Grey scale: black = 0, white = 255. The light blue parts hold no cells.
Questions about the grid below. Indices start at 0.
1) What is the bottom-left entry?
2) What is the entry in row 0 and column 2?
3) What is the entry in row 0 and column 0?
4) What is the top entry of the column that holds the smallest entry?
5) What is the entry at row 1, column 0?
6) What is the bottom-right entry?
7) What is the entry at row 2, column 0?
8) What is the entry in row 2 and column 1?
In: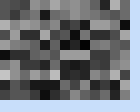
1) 67
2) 67
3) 85
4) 126
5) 85
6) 126
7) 176
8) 135

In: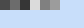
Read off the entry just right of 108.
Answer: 54
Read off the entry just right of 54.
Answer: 219

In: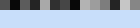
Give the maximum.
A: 198
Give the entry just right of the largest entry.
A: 134

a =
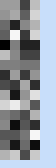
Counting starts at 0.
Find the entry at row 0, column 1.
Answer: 157
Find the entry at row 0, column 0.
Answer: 157
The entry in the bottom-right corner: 201
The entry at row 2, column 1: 34
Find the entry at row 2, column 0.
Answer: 107
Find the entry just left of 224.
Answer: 148
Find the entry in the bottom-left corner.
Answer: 179
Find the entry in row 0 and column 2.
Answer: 66
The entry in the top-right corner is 190
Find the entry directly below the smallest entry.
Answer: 190

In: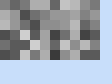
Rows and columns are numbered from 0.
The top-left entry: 130
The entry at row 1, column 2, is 78
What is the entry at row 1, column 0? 174
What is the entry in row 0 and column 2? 121
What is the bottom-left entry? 78
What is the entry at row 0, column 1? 102
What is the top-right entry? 121
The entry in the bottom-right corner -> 90
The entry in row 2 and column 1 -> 151
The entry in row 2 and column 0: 184
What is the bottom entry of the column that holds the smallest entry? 58
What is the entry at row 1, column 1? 151

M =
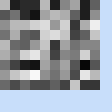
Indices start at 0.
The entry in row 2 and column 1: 185
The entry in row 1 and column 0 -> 85
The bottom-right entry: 54
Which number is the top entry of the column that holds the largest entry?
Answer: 42
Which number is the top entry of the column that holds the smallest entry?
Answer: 30
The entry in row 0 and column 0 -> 185
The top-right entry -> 96
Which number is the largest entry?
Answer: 248
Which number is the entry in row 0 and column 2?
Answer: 42
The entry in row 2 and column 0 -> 143
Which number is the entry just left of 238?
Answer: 173
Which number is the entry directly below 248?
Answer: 75
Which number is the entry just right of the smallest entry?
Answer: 85
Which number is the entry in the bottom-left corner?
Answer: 105
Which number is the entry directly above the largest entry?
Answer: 19
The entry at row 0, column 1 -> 30
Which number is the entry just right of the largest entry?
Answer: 143
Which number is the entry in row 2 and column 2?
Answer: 185
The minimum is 7

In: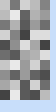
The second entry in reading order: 120
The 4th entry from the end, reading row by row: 233
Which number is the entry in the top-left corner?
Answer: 199
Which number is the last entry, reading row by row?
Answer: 187
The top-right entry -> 131
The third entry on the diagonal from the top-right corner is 90
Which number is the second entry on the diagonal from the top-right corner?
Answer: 178
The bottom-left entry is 67

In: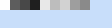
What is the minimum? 31
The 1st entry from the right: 138
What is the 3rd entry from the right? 210

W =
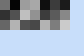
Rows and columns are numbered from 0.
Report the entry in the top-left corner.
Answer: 113
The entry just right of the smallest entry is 157
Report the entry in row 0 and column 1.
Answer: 5
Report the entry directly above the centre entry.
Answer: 168
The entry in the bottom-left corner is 102
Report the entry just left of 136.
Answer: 91
